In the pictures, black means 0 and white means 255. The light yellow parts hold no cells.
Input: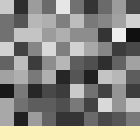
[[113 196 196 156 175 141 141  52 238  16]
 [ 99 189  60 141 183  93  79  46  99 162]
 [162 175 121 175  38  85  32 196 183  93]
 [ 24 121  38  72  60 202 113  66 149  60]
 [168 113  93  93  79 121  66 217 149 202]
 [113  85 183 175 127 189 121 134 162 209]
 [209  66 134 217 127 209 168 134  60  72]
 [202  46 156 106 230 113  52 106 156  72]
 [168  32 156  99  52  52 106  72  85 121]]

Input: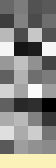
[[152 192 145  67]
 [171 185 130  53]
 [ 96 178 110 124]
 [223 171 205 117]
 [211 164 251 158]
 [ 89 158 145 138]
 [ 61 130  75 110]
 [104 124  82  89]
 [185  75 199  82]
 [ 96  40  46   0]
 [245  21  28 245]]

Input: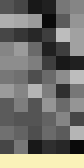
[[174 168 155  10  91 149]
 [133 155 106  32  62 161]
 [141 141 126  62  24  32]
 [155 133 181 126  47 119]
 [ 91 126  84 149 106 149]
 [ 70 119  24  47  39  10]
 [119 112  78 106 141 189]
 [112  99  78 106  91 181]
 [ 91  84  84  99 133  70]
 [ 84  70  24  32 119 133]
 [ 70  54  39  62 189 161]]

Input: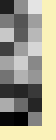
[[164 206 136]
 [115 178 150]
 [ 63 158 214]
 [ 31 143 228]
 [172 107  37]
 [200  91 184]
 [123  84 158]
 [ 44  37  57]
 [  8   2 129]]

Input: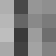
[[183 102 137 123]
 [175  72 150 143]
 [169  66 163 131]
 [190  58 157 110]]

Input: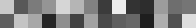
[[ 95 196 168  38 142  66 162  73  95 103  30 174  80 222]
 [202  88 123 149 214 181 129  59 237  51  45 156 110 117]]

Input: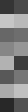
[[171 192]
 [198 185]
 [134 150]
 [ 88 118]
 [103 110]
 [ 40  82]
 [ 53  74]
 [178  60]]

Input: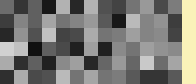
[[209 193  16  96  74  32 159  32 138 116 159 146 138]
 [ 47 171  74  81 186 116 165 116 124  89  53  53  89]
 [ 39 146  81 193  67  74 171 116 124 159 132 138  67]
 [ 61 132  96 165 116 132 153  89  24 186 132 146  61]
 [108  53  96  24 178  39 178  81  67 116 153  74 124]
 [171  47  96  32 138 159  39 102 153 102 201 108 165]]
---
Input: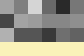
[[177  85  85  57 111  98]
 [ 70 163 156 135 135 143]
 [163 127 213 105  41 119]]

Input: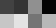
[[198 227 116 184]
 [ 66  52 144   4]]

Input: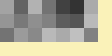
[[115 155 137 185 170 192 129]
 [149 121 143 129  93  85 185]
 [163  99 178 115  65  51 170]]

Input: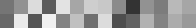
[[104 234  85 240 131 192 111 220  78  98 178 131 172 153]
 [117 146 220  91 227 166 206 200 139  51 146 124 185 166]]

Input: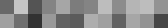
[[160 111  50 153  98  91 174 160  98 166 147  70]
 [104 197  84 132 166 124 132 189 140 181 189 147]]

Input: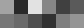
[[119 106  78  49 126 149]
 [163  41 226 134  64  90]]
